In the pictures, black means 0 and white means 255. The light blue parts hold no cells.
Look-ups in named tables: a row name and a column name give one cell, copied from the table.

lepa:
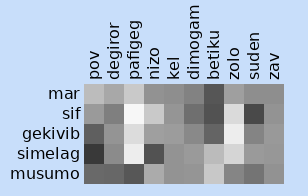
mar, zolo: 159
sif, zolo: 218
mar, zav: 142
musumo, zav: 146
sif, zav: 147
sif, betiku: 82
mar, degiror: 168
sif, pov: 154
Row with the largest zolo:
gekivib

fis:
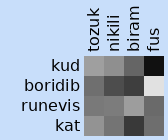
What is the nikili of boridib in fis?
77
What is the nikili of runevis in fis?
124
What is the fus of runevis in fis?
106
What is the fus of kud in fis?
17
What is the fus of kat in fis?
110
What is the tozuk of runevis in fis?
121
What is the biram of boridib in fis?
62
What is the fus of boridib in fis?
225
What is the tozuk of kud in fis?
159
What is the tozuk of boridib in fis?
111
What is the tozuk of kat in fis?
147
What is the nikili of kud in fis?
143
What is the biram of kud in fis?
101
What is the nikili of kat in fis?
116
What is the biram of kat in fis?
57
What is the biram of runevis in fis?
157

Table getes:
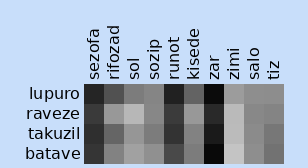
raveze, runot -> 59
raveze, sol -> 183
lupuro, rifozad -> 81
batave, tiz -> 114
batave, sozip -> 144
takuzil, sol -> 150
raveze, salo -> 136
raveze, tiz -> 132
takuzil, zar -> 26
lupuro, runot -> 33
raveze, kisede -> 152
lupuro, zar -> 11
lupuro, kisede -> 99
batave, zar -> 9
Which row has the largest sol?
raveze

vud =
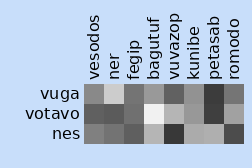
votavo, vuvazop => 181
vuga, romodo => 117
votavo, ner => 91
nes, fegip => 95
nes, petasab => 175
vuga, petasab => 60
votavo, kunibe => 152
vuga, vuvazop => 97
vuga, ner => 204
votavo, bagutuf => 241
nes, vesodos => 128
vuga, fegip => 116
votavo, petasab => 63
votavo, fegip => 112
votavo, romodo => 161
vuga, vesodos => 137
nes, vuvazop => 56

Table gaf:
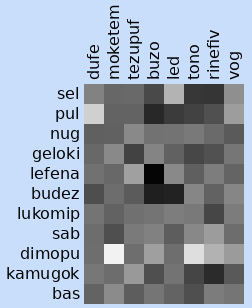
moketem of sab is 79
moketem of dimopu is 242
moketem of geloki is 137
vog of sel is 143
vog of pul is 157
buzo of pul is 40
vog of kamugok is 89
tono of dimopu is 222
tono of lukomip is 121
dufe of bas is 99
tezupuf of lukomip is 112
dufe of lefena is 113
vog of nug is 90
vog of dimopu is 155
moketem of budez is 109
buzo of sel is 73
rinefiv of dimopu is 178
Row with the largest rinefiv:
dimopu

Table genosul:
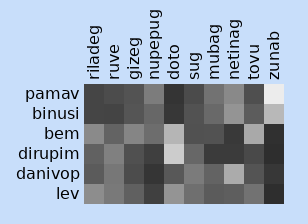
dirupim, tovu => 73
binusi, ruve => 68
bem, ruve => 99
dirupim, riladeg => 97
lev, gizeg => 96
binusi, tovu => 92
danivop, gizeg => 76
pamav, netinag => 137
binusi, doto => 55
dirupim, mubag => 59
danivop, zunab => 55
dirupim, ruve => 128
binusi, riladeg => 69
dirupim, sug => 103
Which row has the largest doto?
dirupim

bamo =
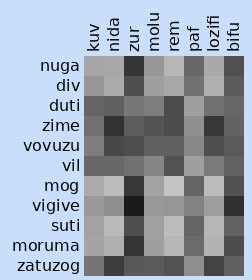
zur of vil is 113
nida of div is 171
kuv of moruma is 164
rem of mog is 196
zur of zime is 93
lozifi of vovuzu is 77
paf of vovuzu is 136
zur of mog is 55
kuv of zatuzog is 116
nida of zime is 50
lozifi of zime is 56
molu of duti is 126
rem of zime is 75
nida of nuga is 168
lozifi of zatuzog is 67
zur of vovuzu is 77

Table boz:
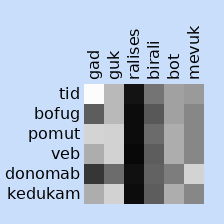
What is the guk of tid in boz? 185
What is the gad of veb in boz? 173
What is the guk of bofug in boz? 185
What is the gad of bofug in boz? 93
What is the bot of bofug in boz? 161
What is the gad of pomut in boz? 212
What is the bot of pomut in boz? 173
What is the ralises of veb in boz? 8
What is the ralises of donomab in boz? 16
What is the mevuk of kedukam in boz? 135
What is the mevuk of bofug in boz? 135
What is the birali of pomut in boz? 107
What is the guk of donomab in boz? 108
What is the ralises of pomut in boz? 12
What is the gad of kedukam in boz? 173
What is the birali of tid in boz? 116
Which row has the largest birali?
tid

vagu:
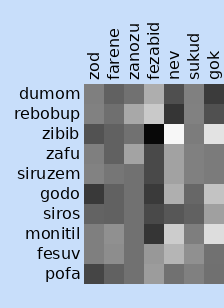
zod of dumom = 127
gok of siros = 160
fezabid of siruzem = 73
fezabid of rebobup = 201
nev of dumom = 79
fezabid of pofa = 156
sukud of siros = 97
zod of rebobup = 129
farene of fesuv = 141
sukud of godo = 103
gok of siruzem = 123
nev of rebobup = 53

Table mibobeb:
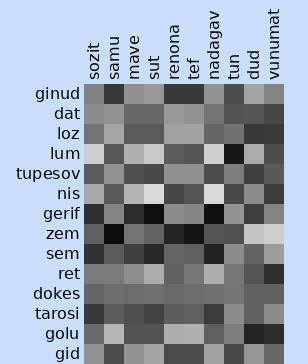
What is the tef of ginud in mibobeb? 56
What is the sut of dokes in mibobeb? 113
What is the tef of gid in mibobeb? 76
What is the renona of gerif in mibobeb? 140
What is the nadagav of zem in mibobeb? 85
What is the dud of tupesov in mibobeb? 64
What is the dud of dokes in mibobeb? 97

